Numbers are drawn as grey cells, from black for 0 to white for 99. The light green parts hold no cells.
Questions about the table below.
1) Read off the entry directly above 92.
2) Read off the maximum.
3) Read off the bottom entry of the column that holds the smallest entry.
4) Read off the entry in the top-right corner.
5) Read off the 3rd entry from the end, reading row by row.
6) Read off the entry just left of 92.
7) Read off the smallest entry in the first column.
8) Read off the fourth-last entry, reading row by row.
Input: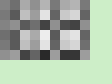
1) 26
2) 92
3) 16
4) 47
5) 21
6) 66
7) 43
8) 61

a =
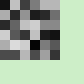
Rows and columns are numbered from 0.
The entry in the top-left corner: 7
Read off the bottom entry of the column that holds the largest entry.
29
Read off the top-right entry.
71
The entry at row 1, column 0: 67
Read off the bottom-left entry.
29
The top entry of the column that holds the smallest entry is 48
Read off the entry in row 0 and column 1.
75
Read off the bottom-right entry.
20
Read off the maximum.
85
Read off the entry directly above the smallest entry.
75
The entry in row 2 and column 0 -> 16

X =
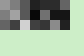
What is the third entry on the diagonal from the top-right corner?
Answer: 21
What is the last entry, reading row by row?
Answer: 13
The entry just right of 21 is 54
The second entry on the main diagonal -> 63
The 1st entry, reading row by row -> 59
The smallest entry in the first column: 39

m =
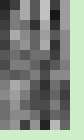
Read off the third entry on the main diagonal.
43
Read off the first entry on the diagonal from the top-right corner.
61
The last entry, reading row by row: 39
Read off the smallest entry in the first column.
14
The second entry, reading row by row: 24
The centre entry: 39
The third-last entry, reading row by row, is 14
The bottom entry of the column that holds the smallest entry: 71
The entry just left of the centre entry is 48
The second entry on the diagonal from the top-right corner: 9
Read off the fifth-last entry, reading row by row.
24
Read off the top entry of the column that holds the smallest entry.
24
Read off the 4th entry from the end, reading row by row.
57
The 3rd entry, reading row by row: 66
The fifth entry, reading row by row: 75
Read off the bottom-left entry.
48
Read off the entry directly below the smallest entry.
19
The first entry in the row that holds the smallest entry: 19
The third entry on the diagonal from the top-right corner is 66
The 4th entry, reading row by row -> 34
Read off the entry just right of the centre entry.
24
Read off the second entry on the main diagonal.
48
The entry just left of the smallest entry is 75

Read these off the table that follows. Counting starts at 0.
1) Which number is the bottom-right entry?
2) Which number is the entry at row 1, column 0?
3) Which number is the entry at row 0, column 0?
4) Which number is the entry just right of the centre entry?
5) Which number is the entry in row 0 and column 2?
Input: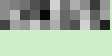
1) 12
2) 54
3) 54
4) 40
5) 44
